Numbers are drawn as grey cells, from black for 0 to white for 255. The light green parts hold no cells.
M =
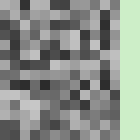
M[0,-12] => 178
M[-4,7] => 98
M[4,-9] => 157
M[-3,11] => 96
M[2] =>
[66, 98, 184, 113, 140, 66, 74, 88, 143, 176, 47, 185]
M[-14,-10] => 50
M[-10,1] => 56
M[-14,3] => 180
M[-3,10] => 104
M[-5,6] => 135
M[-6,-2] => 45
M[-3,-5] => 178
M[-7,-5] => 98
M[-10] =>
[158, 56, 128, 157, 106, 70, 166, 191, 83, 193, 54, 160]
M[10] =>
[170, 114, 196, 199, 150, 113, 81, 98, 56, 144, 130, 101]
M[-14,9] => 121
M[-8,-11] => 88
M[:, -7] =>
[69, 174, 66, 134, 70, 76, 192, 150, 96, 105, 113, 114, 69, 140]
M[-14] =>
[178, 167, 50, 180, 178, 69, 66, 150, 152, 121, 179, 123]
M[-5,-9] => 101
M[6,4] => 78
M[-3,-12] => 177
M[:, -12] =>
[178, 130, 66, 82, 158, 88, 167, 108, 137, 192, 170, 177, 83, 84]
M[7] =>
[108, 112, 167, 153, 144, 150, 146, 98, 165, 141, 55, 168]
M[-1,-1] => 136
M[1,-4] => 118
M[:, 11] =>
[123, 150, 185, 147, 160, 191, 184, 168, 150, 71, 101, 96, 120, 136]
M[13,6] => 123
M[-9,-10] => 168
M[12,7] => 175

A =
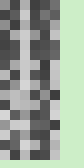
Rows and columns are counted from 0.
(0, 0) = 146
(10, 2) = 185
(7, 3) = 82
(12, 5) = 64
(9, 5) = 61
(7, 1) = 70
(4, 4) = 78
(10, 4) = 86
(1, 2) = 202
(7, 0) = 185
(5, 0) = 76
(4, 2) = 199
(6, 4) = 60
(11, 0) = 214
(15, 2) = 185
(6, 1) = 169
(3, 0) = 71
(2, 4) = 83
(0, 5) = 112
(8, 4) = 88
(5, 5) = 102
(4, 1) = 80
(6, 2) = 201
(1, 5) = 94
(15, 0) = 200
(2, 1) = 63
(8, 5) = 191
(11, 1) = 92

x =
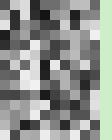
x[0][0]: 80
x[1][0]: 170
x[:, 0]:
[80, 170, 226, 29, 47, 165, 73, 99, 127, 71, 144, 166, 183, 230]
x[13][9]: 142
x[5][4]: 89
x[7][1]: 93
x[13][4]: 236
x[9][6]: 105
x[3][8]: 149
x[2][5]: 60
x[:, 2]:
[219, 222, 148, 162, 81, 227, 103, 236, 229, 97, 159, 161, 31, 174]
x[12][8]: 221
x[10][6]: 82
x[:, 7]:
[187, 31, 58, 179, 180, 186, 142, 91, 128, 168, 45, 83, 148, 235]
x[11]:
[166, 138, 161, 236, 84, 107, 153, 83, 83, 206]
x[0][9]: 104
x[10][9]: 224
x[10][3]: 211
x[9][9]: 220
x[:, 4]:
[110, 20, 65, 102, 139, 89, 27, 34, 118, 26, 227, 84, 191, 236]
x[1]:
[170, 44, 222, 45, 20, 146, 164, 31, 127, 133]
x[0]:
[80, 200, 219, 39, 110, 110, 141, 187, 190, 104]
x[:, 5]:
[110, 146, 60, 131, 64, 70, 232, 156, 84, 65, 47, 107, 129, 189]
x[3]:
[29, 114, 162, 77, 102, 131, 171, 179, 149, 239]

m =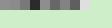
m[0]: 143
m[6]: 131
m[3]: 43
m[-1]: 223

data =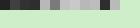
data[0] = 35
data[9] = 189
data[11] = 186

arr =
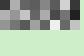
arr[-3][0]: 56
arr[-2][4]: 171
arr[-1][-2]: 104
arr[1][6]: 116
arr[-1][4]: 98
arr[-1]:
[148, 117, 89, 160, 98, 239, 104, 194]
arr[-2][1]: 150

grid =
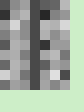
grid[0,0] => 82
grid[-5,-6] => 177
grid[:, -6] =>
[139, 159, 213, 167, 177, 174, 180, 176, 160]
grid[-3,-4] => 73
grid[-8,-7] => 50
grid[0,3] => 73
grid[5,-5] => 126
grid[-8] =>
[50, 159, 180, 73, 39, 131, 150]
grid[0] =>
[82, 139, 159, 73, 94, 101, 184]
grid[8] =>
[113, 160, 147, 73, 164, 135, 166]
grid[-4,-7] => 167
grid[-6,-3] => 177
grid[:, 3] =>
[73, 73, 73, 73, 73, 73, 73, 73, 73]
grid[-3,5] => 163
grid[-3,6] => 149
